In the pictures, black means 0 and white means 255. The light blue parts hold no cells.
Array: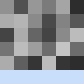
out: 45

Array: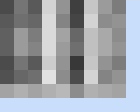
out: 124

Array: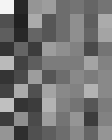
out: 116

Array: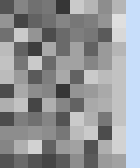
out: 181

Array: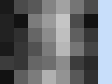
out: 75

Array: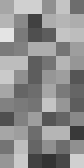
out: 109

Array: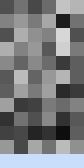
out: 181

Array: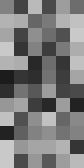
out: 109
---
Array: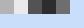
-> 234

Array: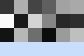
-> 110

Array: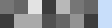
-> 81

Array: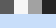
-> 91

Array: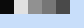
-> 225

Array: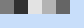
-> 48
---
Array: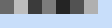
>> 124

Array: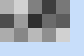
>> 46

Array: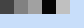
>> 161

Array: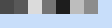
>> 116

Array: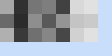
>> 89

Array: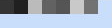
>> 98

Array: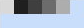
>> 63

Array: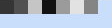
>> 18

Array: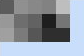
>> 98
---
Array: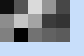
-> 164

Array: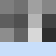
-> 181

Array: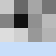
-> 144

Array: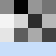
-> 44

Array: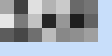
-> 194

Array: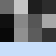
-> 86

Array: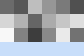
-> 101

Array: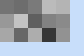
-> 95

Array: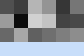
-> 209

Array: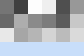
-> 138
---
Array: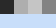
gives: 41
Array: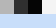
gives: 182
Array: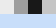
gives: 235
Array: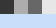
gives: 54
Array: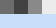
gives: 108
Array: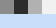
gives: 139
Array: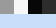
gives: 154
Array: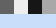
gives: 98
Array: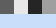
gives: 94
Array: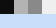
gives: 13
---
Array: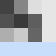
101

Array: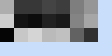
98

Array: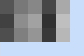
57

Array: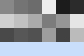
66

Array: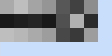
57

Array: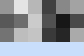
38
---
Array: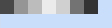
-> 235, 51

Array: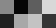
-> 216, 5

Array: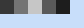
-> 198, 29

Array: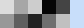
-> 220, 5

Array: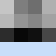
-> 197, 8

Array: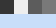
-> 238, 53
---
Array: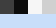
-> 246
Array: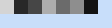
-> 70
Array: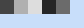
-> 221
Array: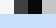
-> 8
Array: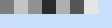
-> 145
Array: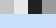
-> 33
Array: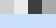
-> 62
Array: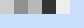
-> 185
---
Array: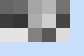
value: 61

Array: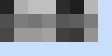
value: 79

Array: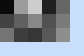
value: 67

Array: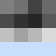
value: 74

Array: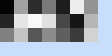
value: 37

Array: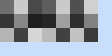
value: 53

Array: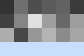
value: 65

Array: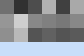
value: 150

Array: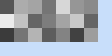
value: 235
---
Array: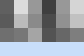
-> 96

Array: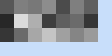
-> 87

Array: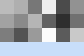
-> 187

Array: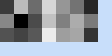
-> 59

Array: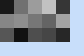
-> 25

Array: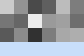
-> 203

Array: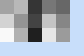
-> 163
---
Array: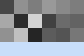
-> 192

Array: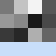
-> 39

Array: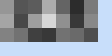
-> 114

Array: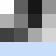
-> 81

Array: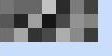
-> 166

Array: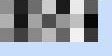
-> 64

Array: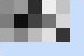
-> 132

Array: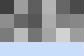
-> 186

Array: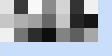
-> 117
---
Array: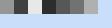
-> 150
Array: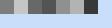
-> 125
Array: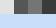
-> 226
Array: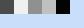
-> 75
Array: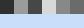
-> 48
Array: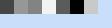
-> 70
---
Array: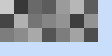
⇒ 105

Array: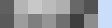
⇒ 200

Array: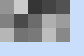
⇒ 53

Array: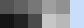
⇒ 119

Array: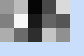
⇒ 5

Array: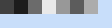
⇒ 107

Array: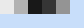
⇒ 24
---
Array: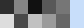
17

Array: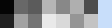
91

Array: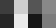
85

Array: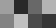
104

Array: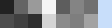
154

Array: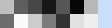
71

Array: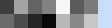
99
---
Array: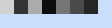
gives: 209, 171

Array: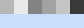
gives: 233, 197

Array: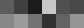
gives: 199, 155

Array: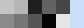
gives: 230, 196

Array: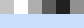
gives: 254, 196

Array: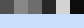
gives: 211, 136
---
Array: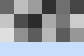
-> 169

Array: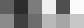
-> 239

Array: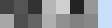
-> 207

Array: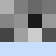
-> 146

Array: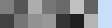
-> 105

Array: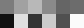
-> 138

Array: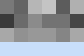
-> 115

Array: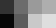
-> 108

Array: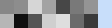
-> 71

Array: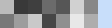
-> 86
